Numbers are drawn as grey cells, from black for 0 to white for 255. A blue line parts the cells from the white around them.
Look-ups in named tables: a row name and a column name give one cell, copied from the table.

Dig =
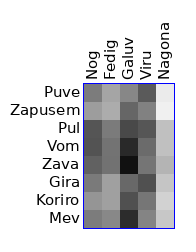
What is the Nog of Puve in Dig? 124
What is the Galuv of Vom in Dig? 41
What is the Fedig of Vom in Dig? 115
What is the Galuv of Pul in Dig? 73
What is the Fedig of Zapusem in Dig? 172
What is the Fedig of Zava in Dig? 114
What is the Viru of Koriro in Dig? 118
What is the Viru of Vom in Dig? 107
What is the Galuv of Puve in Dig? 135
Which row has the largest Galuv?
Puve

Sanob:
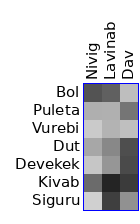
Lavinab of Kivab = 36
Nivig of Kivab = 107
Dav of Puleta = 117
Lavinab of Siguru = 63
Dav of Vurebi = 191
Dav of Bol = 190
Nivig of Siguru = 208
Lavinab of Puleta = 176
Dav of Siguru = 145
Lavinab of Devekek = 150
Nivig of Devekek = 198
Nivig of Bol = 83
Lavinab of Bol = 96
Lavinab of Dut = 136
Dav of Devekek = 74
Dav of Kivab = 59
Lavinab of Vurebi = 179

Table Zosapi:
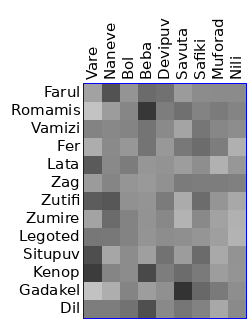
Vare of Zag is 155
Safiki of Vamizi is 118
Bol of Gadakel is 132
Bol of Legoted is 131
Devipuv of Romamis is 125
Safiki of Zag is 125
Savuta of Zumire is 179
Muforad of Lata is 177
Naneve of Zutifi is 87
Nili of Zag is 128
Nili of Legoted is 179
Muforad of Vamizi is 135
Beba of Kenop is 73
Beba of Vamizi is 116

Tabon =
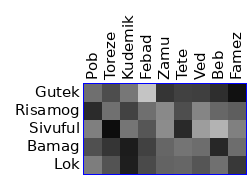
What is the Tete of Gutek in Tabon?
65
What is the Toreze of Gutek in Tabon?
77
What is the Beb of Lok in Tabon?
112
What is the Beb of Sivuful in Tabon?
179
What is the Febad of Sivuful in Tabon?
86
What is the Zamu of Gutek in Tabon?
53
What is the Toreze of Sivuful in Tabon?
13
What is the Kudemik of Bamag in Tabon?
28
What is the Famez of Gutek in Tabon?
17
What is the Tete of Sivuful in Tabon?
41
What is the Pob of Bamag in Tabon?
80
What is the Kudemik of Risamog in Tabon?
66
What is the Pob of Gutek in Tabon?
111
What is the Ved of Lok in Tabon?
85
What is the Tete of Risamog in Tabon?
78
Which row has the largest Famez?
Sivuful

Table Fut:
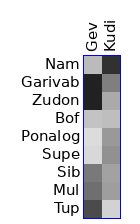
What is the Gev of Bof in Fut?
195
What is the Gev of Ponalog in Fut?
220
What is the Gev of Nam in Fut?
187
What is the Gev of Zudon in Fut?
33
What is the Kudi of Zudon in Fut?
170
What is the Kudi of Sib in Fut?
162
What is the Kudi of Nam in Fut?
49
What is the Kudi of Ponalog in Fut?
153
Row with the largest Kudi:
Tup

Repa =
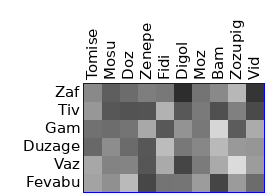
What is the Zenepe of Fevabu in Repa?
71
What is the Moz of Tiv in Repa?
122
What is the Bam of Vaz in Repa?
170
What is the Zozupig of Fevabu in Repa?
155
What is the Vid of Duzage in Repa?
150
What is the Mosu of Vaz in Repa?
131
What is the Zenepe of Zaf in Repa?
126
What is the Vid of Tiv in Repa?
74
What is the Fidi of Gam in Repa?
88

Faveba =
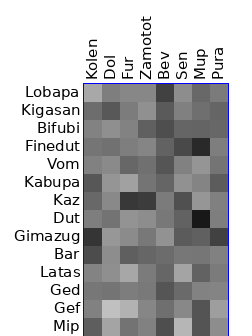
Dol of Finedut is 113
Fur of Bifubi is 130
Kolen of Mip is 94
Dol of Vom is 138
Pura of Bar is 129
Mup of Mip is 84
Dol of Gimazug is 151
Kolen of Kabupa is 87

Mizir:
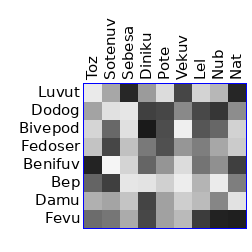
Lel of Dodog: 72
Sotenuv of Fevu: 118
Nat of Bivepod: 210
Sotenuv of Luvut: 167
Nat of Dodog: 141
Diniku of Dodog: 64

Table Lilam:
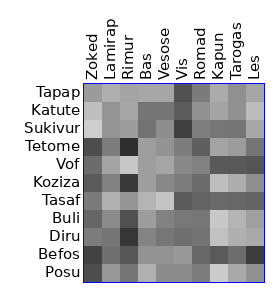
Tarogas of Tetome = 156
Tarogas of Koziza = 173
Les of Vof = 85
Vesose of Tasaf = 196
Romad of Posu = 125
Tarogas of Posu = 169
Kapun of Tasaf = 106
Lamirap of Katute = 148
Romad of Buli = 118
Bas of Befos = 146
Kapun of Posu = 203
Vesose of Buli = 130
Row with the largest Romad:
Katute

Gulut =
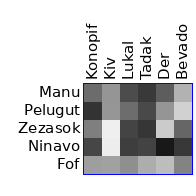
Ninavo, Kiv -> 237
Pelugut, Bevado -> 209
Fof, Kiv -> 161
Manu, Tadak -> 57
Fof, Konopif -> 158
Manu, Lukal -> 76
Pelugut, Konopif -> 51
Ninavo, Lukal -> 62
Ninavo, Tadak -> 67
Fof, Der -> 189
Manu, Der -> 93
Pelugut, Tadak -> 73
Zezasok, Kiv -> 239
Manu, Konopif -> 108
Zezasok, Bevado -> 102
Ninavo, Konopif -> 70
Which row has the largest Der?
Zezasok

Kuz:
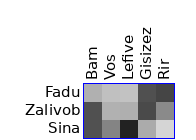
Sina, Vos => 132
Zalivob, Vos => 177
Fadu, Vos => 192
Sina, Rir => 213
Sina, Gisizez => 171
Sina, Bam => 81
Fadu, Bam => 176
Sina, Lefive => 34
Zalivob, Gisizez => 74
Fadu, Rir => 69
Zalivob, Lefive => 175
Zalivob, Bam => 80
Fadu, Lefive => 194
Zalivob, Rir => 138
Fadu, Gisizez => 80
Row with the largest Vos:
Fadu

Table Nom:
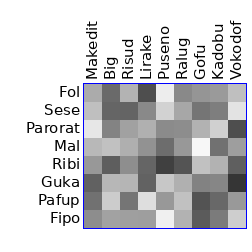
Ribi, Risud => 142
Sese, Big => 101
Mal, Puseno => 109
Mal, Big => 193
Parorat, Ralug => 141
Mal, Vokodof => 158
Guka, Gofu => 130

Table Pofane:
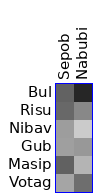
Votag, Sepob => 165
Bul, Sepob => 98
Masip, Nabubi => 180
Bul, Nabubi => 38
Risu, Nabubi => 136
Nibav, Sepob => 157
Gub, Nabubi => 152
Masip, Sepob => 97
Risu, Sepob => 104
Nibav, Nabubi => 203
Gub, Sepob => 159
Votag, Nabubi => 110

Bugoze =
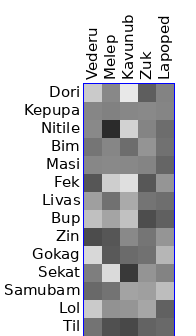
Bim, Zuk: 148
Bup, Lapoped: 96
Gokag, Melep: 89
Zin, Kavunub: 137
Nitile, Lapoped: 109
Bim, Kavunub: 109
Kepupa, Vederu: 134
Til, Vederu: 115
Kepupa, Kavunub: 135
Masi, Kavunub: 136
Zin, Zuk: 117
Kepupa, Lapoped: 133
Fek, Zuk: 87
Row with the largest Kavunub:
Dori

